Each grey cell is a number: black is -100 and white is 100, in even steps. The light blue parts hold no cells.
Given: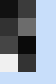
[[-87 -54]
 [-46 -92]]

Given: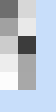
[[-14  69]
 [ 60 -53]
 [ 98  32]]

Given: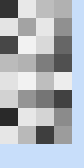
[[-60  82  48  39]
 [-44  90  70 -20]
 [ 77  90  49  86]
 [-68  81  66   9]]

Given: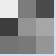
[[ 86  -3 -42]
 [ -9  -5  17]]

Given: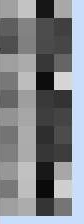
[[ 26  54 -83  32]
 [-39   0 -41 -45]
 [ -6  48 -90  68]
 [ 15  30 -51 -47]
 [ -1  33 -58 -53]
 [ -6  49 -92  62]]

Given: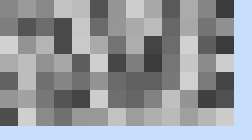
[[  6  21   7  52  47 -35  17  61  32 -30  34   4 -54]
 [ 64  15  41 -43  58  33 -10  36 -47 -15  64 -27 -54]
 [-22  48 -11   5 -12  15 -16 -25 -25  -6  63  -4 -47]
 [-39  62   8 -11  19  20  52  23  37  46  25  43  60]]

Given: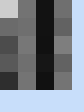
[[ 61 -10 -86 -13]
 [-40  -7 -87  -1]
 [-64  -9 -87  -9]]

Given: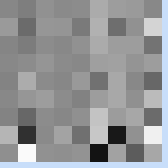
[[  6  -1  14   8  10  34  23  21   7]
 [  4  -3  10   7  14  34  23  23 -10]
 [  3  35   9   6  20 -11  32   7 -19]
 [  3 -19  10   6  13  53  22  31 -16]
 [ 12  96  14  12  15 -85  27 -28  31]]
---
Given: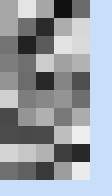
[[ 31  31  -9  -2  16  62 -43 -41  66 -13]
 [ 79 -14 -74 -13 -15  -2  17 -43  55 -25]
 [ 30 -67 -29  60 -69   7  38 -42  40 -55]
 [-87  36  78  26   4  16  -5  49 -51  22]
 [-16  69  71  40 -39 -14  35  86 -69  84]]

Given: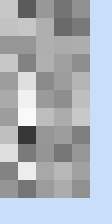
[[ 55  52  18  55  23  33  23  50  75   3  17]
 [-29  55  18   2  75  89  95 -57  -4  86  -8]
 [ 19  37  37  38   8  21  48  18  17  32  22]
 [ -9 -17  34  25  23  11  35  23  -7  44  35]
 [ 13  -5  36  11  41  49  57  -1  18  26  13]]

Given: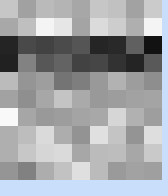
[[ 55  32 -72 -74  47  27  95  37  37  17]
 [ 26  50 -43   2  17  12  30  48  56   1]
 [ 46  91 -48 -32  24  31  20  71  68  36]
 [ 41  80 -41 -22  -9  54  23  36  71  52]
 [ 31  29 -33 -48  -1  33  29  15  31  75]
 [ 55  72 -71 -45  20  20  32  76  47  47]
 [ 51  61 -68 -61  40  23  68  54  48  21]
 [ 27  37 -25 -72  23  27  39  16  31  27]
 [ 59  91 -86 -30  11  29  24  74  58  25]]

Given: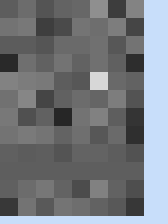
[[-27 -10 -28 -68   2 -11  -6 -10 -25 -26 -25 -56]
 [-15  -6 -28 -13  -3   5 -37  -4 -28 -26 -15 -10]
 [-34 -51 -33 -24  -5 -46 -24  -9 -26 -26  -7 -30]
 [-22 -42 -17 -10 -27 -24 -70 -22 -34 -26 -22  -9]
 [-19  -9 -17 -23 -32 -15 -10 -13 -22 -26 -40 -14]
 [ 12 -14 -12 -12  69 -21   1 -32 -22 -26   1 -23]
 [-52  -2 -32 -25 -18  -2 -26 -17 -27 -26 -23 -31]
 [  3 -46 -10 -65 -23 -35 -59 -63 -36 -26 -39 -57]]

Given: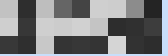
[[ 52  62 -56]
 [-64 -57 -63]
 [ 49  62  57]
 [-21  60 -59]
 [-47  64 -57]
 [ 62  54 -59]
 [ 61 -65  67]
 [ 10 -62 -61]
 [-72 -52 -65]]

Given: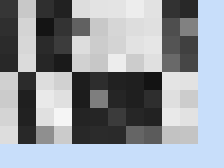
[[-58 -63 -66 -69  63  59  66  73]
 [ 57  66  69  72 -66 -76 -74 -69]
 [-63 -84 -67 -70  73  83  76  12]
 [-74 -60 -53 -80  64  76  92  59]
 [ 73 -24  73  64 -77 -78 -72 -69]
 [ 78  57  60  56 -65  -1 -71 -66]
 [ 79  68  66  86 -74 -71 -54 -67]
 [ 86  73  77  60 -76 -76 -70 -21]
 [ 77  76  80  76 -85 -64 -73 -29]
 [-61 -39 -34 -18  79  75  83  52]
 [-69   1 -50 -45  77  60  77  54]]
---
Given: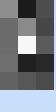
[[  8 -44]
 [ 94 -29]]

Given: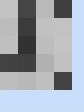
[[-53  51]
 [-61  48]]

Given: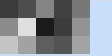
[[ 74 -79]
 [ 27 -26]]

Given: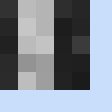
[[55 41]
 [47 53]]

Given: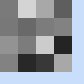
[[-18  -3]
 [ -3  60]]

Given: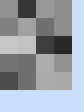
[[ 26 -12]
 [ 51 -51]]

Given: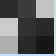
[[-61 -68]
 [-68 -82]]

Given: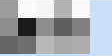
[[-78  11]
 [-14  45]]
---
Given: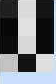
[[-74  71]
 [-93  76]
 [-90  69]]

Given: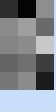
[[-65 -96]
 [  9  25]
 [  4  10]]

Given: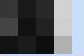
[[-58 -80]
 [-47 -87]
 [-85 -79]]

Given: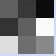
[[-25 -55]
 [-60 -25]
 [ 74 -14]]

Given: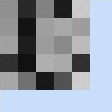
[[ 13 -68]
 [ 17 -85]
 [ 26 -77]]

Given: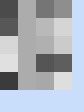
[[-41  35]
 [-32  35]
 [ 69  35]]
